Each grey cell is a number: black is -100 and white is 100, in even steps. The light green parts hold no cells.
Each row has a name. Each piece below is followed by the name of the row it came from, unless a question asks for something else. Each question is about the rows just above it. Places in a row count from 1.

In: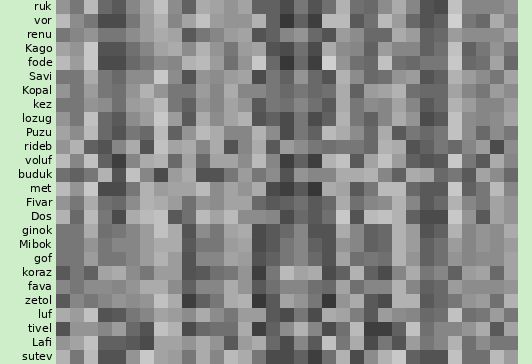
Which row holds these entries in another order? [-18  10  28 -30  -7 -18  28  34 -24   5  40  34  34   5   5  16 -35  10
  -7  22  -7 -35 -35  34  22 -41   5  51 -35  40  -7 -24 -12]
buduk
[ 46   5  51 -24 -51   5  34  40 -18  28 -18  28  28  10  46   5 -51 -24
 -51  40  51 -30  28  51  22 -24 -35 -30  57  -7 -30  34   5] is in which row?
voluf
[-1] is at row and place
luf, 22
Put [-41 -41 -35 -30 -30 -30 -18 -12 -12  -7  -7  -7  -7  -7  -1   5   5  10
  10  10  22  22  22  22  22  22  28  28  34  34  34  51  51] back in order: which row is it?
luf

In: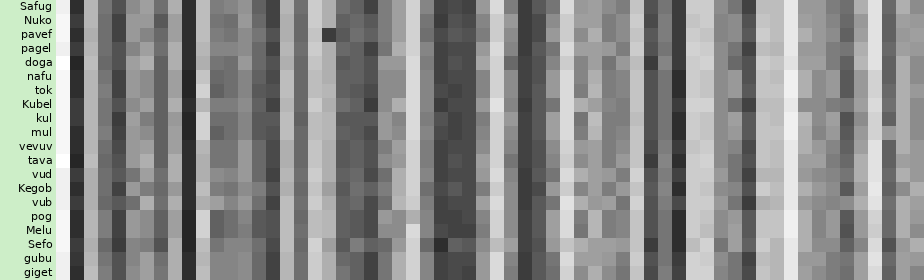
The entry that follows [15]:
[-24]
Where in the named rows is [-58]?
gubu, 2
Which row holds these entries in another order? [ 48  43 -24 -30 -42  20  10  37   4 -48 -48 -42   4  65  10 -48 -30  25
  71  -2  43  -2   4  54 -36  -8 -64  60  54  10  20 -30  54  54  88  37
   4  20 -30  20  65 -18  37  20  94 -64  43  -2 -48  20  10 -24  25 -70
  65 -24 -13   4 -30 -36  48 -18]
pog
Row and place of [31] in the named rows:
doga, 31

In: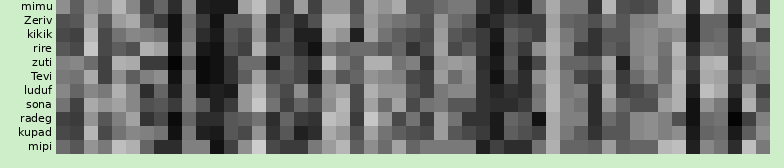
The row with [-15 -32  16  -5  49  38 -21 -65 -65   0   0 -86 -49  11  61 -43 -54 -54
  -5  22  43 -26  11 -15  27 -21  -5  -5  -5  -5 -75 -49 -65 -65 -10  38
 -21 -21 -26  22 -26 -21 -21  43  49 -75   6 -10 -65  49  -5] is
mipi
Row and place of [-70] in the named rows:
luduf, 32

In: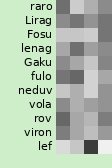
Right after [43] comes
[-2]
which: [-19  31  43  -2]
rov
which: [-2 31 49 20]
viron
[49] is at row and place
viron, 3
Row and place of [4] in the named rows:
Gaku, 4
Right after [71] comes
[55]

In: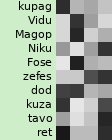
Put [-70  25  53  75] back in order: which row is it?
tavo
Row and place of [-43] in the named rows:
kuza, 4
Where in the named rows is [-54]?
dod, 2

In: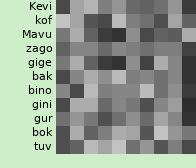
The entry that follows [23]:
[-65]
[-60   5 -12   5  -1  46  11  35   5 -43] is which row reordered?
bak
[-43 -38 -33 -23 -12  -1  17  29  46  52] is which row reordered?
tuv
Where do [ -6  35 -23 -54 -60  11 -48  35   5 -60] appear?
gige
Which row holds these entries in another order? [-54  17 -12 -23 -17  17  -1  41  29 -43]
Kevi
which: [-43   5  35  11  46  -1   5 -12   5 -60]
bak
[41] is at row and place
Kevi, 3

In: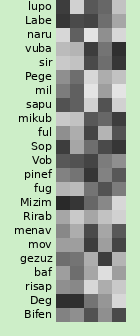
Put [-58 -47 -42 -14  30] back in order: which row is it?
Labe
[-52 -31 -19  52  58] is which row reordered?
mikub
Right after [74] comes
[24]
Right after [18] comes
[69]

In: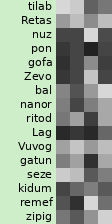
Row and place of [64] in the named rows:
zipig, 4
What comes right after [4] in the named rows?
[-35]
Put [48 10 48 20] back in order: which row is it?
Retas
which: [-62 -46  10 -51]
gofa
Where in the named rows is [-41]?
nuz, 4

